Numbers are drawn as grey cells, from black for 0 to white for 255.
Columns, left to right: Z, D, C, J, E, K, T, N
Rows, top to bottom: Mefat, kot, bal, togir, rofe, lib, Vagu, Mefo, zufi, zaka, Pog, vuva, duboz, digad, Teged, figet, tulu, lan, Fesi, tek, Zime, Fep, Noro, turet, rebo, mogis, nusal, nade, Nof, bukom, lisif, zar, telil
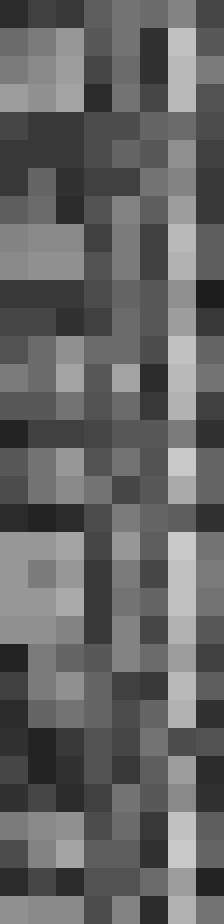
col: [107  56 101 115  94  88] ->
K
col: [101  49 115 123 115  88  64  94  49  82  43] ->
N
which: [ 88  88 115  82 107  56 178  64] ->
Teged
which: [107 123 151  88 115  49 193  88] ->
kot
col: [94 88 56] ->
K

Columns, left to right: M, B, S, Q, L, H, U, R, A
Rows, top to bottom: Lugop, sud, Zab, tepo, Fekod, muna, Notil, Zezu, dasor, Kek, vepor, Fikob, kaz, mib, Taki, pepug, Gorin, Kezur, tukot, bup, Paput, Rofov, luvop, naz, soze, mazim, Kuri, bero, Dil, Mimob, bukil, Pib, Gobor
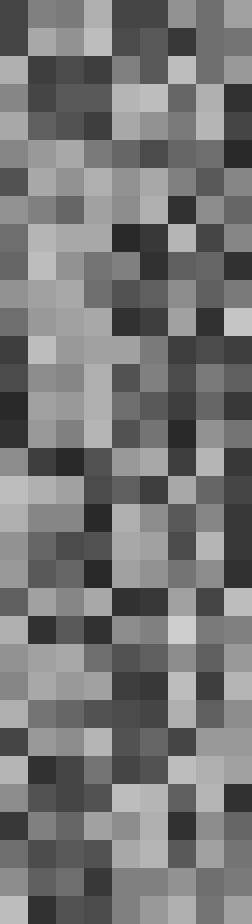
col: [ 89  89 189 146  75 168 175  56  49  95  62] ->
H
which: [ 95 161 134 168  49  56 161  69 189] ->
Rofov
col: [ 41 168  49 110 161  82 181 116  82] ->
Q

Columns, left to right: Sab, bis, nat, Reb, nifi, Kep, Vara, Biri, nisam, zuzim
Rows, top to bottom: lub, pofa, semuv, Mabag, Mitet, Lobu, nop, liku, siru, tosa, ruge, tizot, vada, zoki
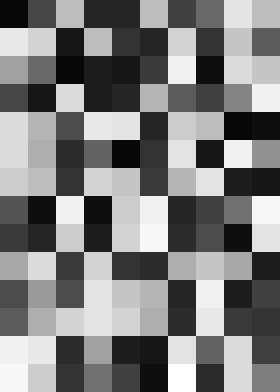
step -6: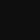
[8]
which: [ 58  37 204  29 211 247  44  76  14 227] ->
siru
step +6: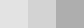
[233 217 180]
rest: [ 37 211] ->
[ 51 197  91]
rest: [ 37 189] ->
[ 64 105 227 189]
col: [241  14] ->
zuzim
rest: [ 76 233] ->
[227  37 204 189   7  14]

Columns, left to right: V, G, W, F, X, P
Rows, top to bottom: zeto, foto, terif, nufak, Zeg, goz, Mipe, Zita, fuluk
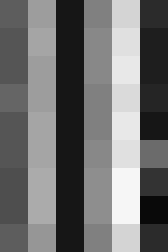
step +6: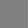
[134]
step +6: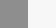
[148 252]

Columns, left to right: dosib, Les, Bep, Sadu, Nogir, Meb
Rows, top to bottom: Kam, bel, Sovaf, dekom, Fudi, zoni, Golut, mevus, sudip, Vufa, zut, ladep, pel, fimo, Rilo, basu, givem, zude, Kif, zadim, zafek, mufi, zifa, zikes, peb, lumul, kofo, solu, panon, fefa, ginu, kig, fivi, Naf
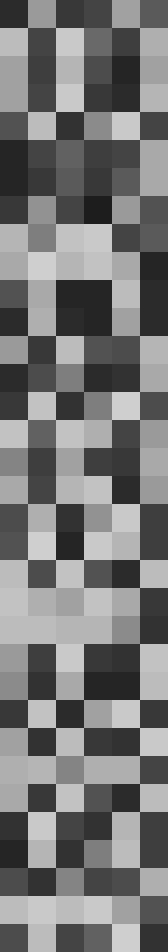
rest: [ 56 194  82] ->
[ 43 188]
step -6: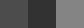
[ 70  44 126]
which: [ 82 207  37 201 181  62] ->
zadim
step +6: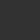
[56]
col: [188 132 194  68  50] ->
Bep
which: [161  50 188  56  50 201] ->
kofo
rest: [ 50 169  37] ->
[ 37 188]

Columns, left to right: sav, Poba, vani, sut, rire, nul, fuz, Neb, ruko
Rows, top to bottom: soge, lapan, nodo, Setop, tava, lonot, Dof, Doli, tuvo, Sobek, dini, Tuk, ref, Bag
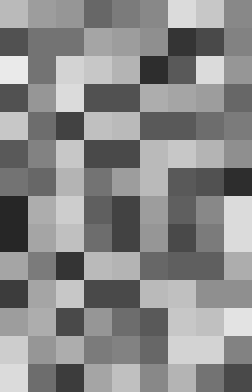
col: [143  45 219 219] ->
ruko
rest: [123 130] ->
[103 211 211 130]
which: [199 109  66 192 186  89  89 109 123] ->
tava
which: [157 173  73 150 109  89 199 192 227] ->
Tuk
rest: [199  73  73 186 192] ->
[143 143]
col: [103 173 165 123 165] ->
Poba

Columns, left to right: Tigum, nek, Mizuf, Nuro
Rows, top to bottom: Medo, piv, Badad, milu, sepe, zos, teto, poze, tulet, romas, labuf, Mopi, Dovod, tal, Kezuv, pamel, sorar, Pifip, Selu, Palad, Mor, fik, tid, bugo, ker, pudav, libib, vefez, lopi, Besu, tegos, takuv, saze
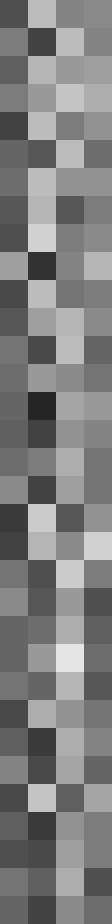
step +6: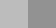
[194 152]
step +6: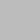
[194]

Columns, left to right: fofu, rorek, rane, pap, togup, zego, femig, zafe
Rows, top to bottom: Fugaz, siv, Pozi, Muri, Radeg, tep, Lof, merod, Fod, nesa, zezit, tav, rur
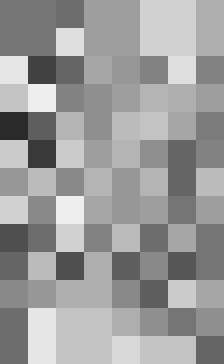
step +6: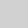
[215]
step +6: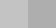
[201 180]

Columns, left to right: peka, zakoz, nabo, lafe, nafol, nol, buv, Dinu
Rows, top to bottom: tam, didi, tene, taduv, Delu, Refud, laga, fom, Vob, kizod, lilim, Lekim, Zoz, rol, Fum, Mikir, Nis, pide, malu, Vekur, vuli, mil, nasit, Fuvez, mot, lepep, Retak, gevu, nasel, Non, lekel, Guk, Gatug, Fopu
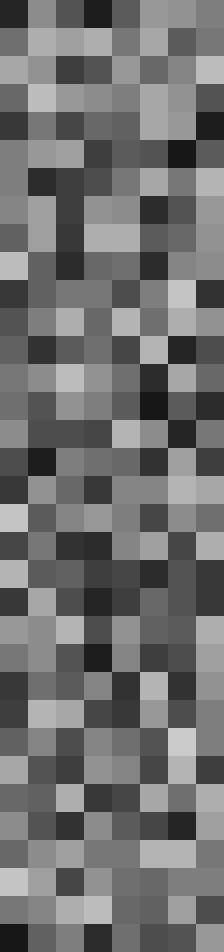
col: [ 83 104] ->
buv
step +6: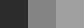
[ 50 138 165]
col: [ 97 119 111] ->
peka
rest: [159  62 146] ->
[140  44  83 152]
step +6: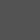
[89]
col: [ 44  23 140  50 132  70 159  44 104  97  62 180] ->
nol
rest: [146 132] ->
[ 70 180  62]

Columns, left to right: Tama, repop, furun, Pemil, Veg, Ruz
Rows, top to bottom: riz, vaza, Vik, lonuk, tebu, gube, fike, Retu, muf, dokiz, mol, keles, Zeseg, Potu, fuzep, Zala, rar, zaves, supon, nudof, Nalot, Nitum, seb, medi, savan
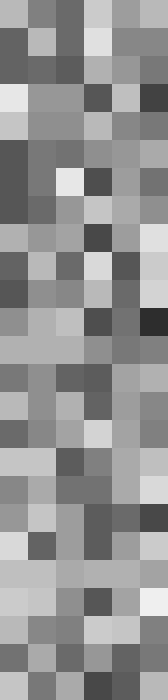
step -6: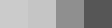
[197 191 137  80]
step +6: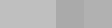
[197 197 176 183]
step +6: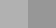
[183 157]
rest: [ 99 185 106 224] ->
[135 135]
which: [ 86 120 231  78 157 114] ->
fike

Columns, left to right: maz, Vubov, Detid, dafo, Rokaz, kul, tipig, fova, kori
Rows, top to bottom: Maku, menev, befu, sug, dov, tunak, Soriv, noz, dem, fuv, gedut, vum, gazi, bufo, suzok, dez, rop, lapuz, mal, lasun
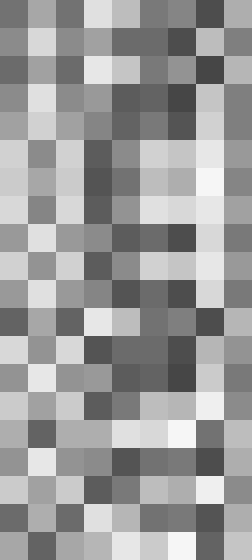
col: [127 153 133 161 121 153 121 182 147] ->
kori
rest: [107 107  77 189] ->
[127]
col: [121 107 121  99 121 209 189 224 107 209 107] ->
kul
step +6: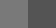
[127  90]
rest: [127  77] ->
[182]
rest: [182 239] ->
[139]

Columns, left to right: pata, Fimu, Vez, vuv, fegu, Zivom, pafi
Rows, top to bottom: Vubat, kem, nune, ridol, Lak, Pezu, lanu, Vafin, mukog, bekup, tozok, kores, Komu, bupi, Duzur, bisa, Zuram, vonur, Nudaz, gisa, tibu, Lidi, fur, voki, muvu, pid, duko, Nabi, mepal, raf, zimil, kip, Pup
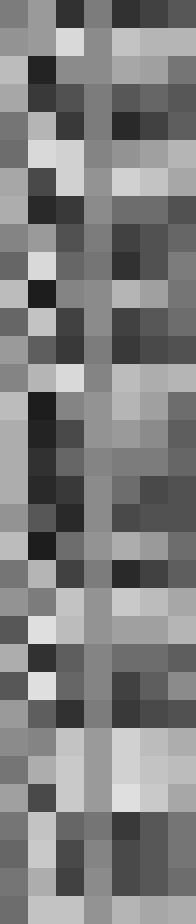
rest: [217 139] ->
[195 181 181]
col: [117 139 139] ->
vuv
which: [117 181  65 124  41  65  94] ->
tibu
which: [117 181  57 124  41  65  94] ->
Lak
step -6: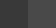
[51 67]
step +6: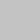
[201]

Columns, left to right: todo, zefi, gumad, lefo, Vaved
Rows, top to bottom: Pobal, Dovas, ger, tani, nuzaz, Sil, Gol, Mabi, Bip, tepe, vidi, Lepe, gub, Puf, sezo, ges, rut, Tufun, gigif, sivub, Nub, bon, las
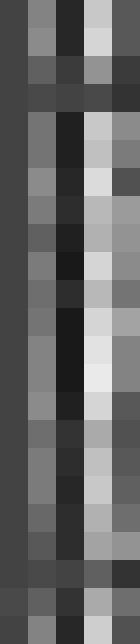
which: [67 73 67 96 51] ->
Nub
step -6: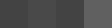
[61 67 61 90]
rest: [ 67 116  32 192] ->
[123]
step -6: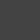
[61]
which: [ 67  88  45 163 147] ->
sivub

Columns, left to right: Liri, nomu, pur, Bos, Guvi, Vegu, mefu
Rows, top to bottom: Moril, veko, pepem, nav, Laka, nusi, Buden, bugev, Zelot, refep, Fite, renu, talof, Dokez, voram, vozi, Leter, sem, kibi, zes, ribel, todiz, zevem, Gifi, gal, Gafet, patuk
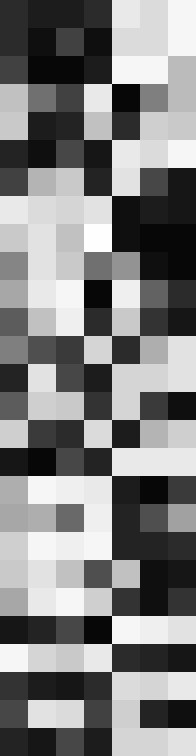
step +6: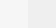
[252 245]
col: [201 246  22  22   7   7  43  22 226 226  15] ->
mefu
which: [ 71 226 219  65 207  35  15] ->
Gafet
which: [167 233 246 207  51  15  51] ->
todiz
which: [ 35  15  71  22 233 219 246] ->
nusi
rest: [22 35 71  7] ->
[246 239 226]

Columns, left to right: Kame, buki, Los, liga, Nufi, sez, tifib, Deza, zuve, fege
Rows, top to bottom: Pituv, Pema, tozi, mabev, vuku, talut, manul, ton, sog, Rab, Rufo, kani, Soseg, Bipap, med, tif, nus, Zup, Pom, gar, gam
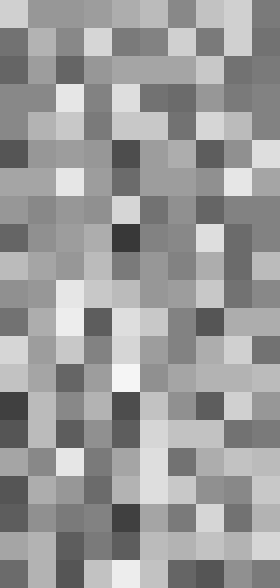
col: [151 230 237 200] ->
Los
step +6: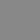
[142]

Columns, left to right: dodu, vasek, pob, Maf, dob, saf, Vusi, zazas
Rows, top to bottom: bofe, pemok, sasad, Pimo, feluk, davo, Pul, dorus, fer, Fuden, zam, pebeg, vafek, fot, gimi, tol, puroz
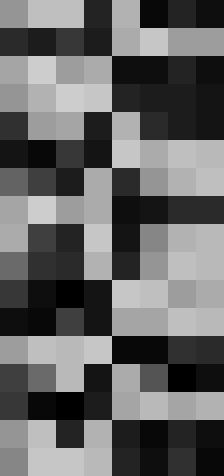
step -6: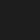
[22]
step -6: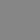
[128]
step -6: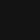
[14]
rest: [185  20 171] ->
[84  0 14]
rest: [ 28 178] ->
[42 28 20]

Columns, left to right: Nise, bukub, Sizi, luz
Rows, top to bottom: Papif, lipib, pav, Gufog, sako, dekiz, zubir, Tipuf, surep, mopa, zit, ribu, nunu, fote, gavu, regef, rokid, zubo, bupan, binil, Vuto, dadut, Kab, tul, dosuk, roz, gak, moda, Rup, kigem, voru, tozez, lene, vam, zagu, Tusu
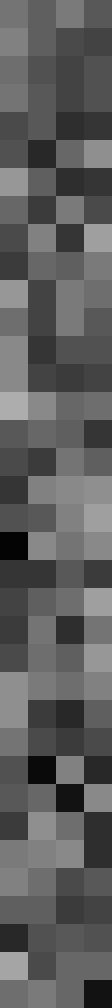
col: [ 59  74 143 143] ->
Nise
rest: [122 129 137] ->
[46]
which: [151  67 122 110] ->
zit
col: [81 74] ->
bukub

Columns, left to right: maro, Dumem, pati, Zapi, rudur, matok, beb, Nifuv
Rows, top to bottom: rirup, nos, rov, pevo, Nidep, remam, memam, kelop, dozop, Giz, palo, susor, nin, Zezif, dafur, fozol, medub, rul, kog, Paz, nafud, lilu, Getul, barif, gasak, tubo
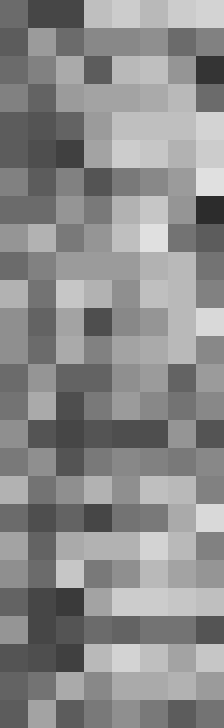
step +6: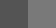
[ 90 127]
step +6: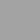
[169]
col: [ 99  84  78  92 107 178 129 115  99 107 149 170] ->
Dumem
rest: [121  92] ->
[115]

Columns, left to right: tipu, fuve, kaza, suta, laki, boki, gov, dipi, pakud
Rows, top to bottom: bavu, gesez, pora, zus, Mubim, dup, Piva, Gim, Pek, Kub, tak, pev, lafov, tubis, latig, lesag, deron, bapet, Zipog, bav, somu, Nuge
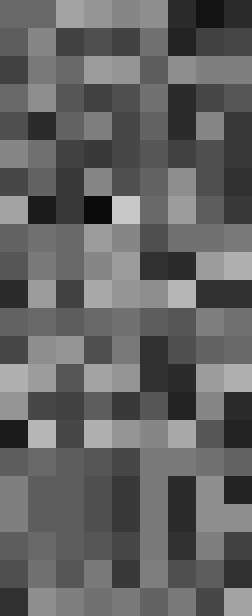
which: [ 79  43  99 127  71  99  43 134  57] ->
Mubim
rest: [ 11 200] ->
[105 156  93  57]
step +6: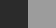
[ 49 162]
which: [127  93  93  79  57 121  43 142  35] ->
bapet
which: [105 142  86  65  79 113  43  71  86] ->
zus
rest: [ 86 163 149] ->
[ 49  43 156 176]

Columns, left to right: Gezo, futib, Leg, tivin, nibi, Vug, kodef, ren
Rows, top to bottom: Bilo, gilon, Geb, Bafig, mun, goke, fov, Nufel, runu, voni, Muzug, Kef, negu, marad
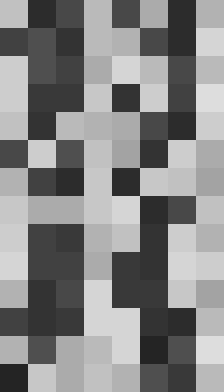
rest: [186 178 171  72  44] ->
[205]
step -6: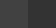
[59 45]

